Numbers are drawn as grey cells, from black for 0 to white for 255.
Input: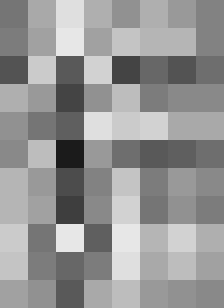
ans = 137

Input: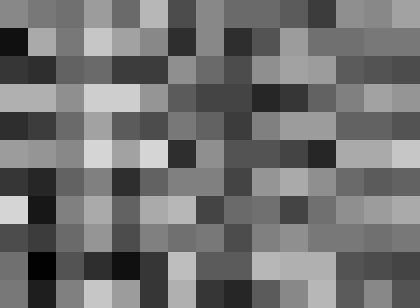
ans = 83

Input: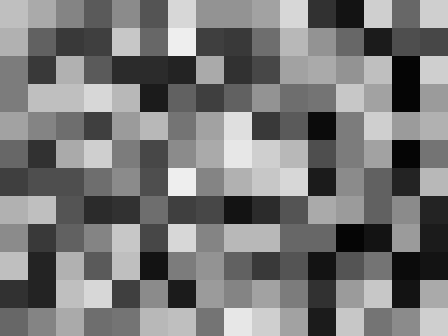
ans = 207

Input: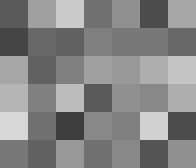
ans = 144

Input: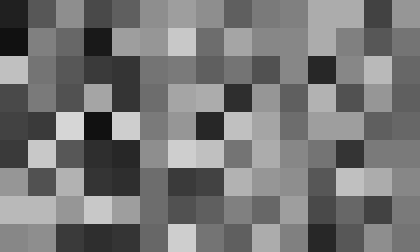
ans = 116

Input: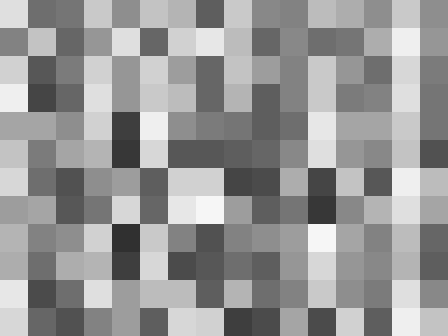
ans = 195
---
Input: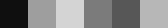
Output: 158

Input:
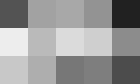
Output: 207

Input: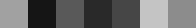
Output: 140

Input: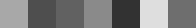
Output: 138

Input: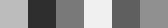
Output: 144

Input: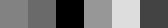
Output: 130

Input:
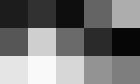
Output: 215

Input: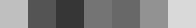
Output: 146
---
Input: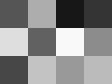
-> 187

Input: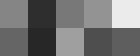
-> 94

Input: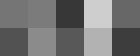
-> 61

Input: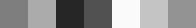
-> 147

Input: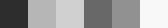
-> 248

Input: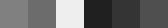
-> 79

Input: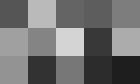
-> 30
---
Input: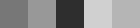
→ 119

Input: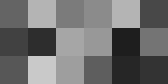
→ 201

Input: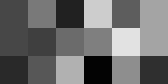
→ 87

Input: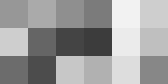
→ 76

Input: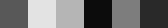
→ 227

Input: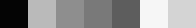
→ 142

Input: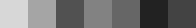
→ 81
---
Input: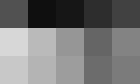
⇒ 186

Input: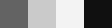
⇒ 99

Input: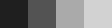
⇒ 83

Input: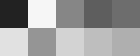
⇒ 211

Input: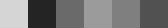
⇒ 127

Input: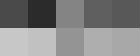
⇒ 174

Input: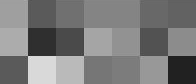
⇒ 172

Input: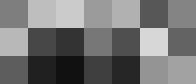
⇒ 190

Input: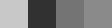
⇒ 116
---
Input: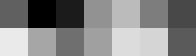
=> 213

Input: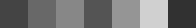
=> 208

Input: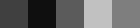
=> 193

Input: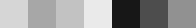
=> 77

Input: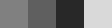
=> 40

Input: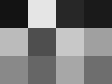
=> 167

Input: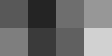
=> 96

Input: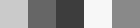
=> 247
